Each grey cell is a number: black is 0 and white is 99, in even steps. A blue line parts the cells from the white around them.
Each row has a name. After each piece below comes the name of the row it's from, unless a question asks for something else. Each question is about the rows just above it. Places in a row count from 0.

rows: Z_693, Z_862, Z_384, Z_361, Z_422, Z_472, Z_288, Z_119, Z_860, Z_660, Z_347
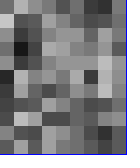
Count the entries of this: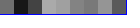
9
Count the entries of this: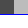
2

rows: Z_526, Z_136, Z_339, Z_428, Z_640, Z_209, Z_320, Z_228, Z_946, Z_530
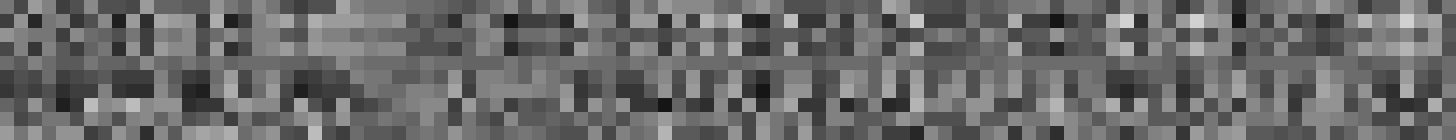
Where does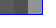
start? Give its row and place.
Z_339, 20
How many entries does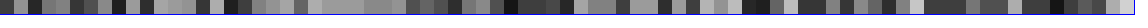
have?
81
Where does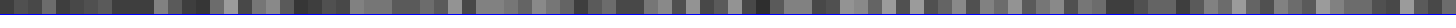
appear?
Z_209
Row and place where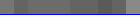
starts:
Z_640, 15
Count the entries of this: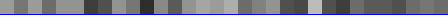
32
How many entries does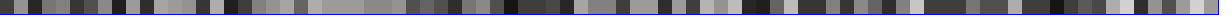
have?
87

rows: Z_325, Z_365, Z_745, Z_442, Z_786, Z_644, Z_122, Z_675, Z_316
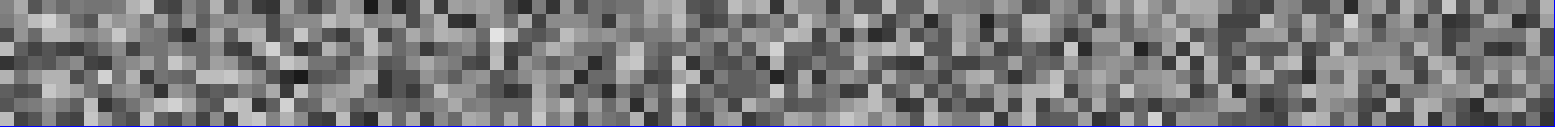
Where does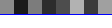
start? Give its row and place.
Z_325, 25
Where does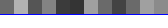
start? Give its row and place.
Z_325, 14
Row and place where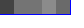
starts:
Z_442, 9
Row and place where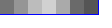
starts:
Z_675, 9
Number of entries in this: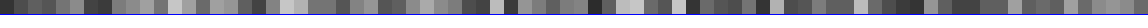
82
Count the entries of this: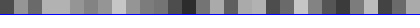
30

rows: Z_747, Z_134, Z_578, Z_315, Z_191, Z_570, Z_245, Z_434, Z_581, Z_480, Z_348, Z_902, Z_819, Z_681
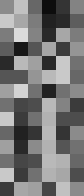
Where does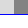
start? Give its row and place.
Z_578, 1
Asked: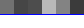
Z_434

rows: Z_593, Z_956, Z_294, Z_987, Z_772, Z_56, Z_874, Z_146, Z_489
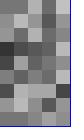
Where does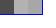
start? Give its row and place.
Z_874, 0
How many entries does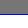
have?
2
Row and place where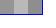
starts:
Z_146, 0
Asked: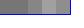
Z_489
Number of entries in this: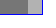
3
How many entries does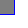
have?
1
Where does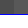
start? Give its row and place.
Z_987, 1

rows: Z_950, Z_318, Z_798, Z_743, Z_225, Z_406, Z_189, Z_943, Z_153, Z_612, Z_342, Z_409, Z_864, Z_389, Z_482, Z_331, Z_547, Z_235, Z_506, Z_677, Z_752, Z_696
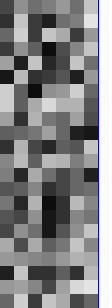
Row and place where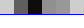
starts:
Z_189, 0
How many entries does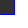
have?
1
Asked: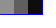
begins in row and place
Z_743, 1
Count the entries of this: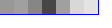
7
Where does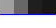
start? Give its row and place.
Z_612, 3

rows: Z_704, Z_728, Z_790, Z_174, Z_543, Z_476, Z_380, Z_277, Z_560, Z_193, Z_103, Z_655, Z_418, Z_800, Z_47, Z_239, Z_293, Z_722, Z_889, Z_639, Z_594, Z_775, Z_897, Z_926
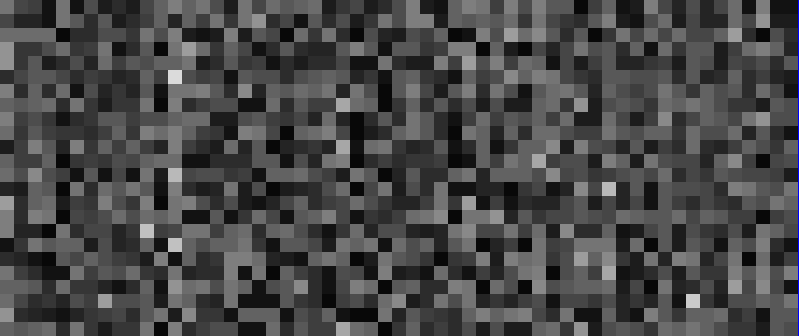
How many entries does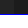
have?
2
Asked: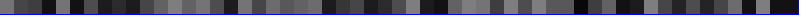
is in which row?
Z_704
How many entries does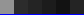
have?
6
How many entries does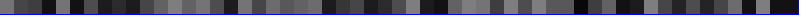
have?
57
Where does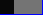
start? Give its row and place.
Z_239, 32
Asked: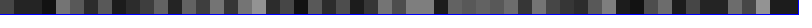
Z_728
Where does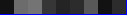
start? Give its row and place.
Z_103, 25

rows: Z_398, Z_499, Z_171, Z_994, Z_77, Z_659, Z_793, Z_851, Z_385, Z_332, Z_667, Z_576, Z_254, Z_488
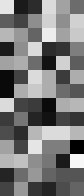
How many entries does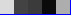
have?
5
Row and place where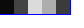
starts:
Z_659, 0
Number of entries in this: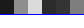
6

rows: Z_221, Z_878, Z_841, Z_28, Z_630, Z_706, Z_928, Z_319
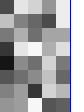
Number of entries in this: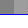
2
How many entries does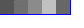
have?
5

